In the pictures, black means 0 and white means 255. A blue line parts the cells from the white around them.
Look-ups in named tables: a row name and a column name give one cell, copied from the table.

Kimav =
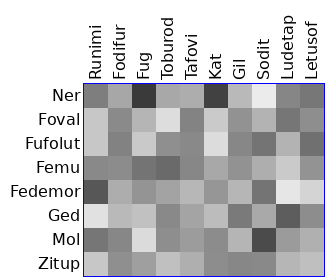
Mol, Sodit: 75
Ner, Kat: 65
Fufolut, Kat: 220
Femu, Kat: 168
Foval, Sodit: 179
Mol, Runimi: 118
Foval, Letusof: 142
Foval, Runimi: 199
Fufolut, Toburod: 143
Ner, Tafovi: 173
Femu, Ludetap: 202
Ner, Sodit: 235
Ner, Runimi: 126
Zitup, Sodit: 137
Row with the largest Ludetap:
Fedemor

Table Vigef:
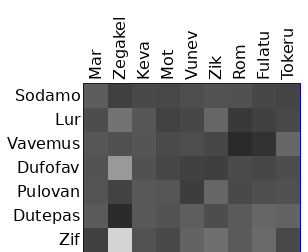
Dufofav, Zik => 63
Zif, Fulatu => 106
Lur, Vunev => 71
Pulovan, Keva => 88
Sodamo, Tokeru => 68
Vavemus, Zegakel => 80
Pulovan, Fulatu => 78
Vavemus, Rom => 42
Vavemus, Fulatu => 50
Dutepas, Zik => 77
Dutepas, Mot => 83
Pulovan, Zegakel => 66
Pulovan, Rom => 73
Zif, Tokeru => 72
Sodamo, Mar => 93
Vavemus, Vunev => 78
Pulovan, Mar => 84

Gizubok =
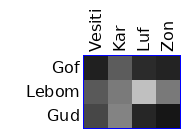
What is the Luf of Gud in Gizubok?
38
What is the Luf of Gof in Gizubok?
43
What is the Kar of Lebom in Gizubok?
122
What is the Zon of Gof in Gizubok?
35
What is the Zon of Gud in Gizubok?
22
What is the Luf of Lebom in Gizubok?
192
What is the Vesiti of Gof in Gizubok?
32
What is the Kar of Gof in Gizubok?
92
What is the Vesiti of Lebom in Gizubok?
89
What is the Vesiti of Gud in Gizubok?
71
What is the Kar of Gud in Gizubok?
131
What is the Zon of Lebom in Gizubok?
121

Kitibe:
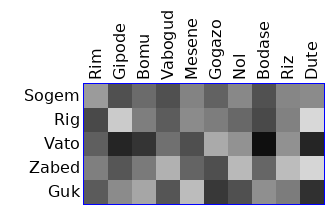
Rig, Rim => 73
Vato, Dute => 37
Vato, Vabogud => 112
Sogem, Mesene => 131
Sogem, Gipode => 80
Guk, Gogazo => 56
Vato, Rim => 95
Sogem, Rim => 155
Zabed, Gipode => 86
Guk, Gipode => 139
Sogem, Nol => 136
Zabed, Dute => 214
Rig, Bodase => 73
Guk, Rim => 91
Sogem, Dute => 139
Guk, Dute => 48
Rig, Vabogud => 92
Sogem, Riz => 134
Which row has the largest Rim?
Sogem

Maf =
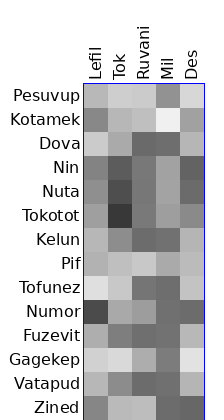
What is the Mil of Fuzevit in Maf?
114
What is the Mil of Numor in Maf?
112
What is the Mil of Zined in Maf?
108
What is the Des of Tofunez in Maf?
195
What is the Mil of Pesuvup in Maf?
146
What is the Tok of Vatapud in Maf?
140
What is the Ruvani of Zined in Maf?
189
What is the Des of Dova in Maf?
182
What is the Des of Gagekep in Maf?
226
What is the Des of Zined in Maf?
103
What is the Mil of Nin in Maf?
162
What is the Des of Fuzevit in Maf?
184
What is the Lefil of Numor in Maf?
75
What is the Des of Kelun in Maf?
181

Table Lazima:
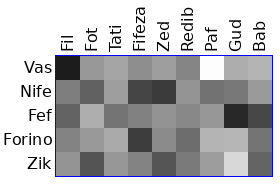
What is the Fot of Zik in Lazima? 84
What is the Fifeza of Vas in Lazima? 142
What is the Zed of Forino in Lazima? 139
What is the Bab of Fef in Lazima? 71
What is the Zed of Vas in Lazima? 158
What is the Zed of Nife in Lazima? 59
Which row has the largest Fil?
Zik

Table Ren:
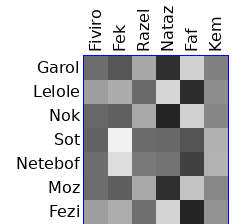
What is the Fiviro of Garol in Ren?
109
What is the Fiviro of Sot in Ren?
98
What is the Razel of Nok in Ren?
168
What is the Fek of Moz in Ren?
94
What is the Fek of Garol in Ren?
86
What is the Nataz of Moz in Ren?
47
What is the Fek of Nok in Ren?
96
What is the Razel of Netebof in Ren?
121
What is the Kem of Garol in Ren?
128
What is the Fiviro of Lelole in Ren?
158
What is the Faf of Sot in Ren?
84
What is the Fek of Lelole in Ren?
172
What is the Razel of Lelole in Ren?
106
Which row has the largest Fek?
Sot

